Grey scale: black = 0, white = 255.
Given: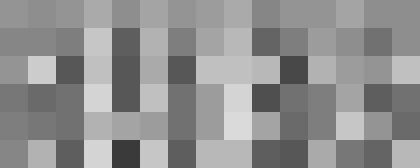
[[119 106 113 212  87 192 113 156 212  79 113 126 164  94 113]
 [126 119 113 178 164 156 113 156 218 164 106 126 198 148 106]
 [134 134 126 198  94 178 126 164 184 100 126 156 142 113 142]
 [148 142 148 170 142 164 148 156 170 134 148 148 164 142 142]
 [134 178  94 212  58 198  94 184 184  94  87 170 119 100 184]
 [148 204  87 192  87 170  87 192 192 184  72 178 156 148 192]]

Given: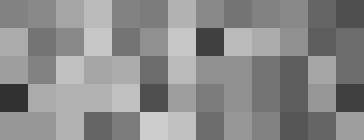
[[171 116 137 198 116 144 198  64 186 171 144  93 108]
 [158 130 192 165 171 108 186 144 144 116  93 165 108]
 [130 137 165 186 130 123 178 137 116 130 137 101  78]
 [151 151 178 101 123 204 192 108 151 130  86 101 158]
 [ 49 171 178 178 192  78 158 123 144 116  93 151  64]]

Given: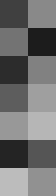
[[115  28]
 [ 36  85]
 [ 44 129]
 [ 64 137]
 [188 145]
 [ 93 159]
 [152 182]]

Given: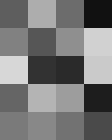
[[215  50  42 202]
 [129  86 143 209]
 [122 136 114  74]
 [ 94 173 108  17]
 [101 180 157  29]]

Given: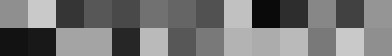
[[ 18  24 164 164  38 186  87 121 179 172 186 121 201 143]
 [143 201  53  87  73 113 101  81 193  10  45 135  65 149]]

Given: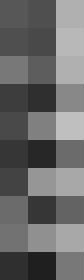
[[ 47  31 120]
 [ 54  39 107]
 [ 61  47 136]
 [107  54  99]
 [ 79  73 184]
 [ 87  79 176]
 [120  93 176]
 [ 73 128 191]
 [114 144 168]
 [ 67 150 168]]

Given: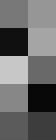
[[135   8]
 [ 91  61]
 [199 105]
 [120 150]
 [ 16 165]]
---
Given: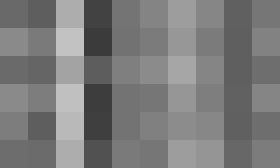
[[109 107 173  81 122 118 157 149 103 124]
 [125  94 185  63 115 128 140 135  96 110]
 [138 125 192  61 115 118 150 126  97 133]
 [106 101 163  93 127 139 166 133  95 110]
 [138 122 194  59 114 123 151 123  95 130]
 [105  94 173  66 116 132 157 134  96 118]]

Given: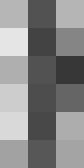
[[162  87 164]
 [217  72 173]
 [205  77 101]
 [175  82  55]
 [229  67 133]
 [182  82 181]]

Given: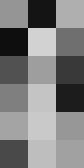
[[ 73 190 161]
 [164 201 151]
 [127 196  28]
 [ 81 158  57]
 [ 14 210 111]
 [149  20 175]]

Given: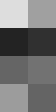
[[156 100]
 [101 114]
 [ 35  48]
 [221 160]]

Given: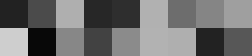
[[206   8 135  66 139 178 175  34  87]
 [ 34  75 175  39  46 177 109 133 159]]

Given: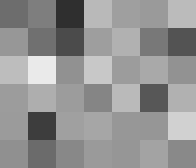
[[144 107 136 154 150 163 137]
 [155  61 160 166 151 150 209]
 [156 174 156 133 186  87 177]
 [189 234 145 200 156 169 146]
 [151 112  75 158 177 120  83]
 [109 126  47 185 159 154 187]]

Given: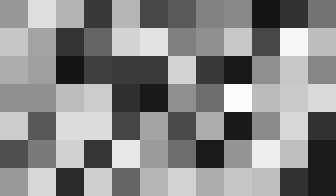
[[153 216  42 206 100 181 210 173 197 190  50  27]
 [ 79 122 209  53 232 156 109  26 149 238 191  26]
 [204  87 220 221  69 164  73 172  25 139 215  49]
 [143 144 188 204  47  25 143 109 251 187 201 218]
 [173 159  21  63  59  59 211  57  24 143 199 134]
 [198 163  51 100 212 227 128 143 200  71 246 189]
 [151 222 180  56 182  71  89 130 138  21  50 115]]
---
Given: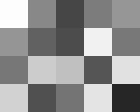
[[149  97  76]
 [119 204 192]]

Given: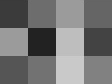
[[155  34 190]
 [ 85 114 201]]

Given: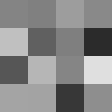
[[192  96 127]
 [ 86 182 133]]

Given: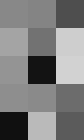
[[164 114 206]
 [148  19 210]]

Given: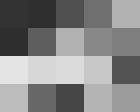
[[ 46  94 177]
 [228 215 219]]

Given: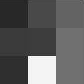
[[ 59  60 112]
 [ 47 243 111]]

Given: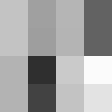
[[195 158 180]
 [179  47 202]]
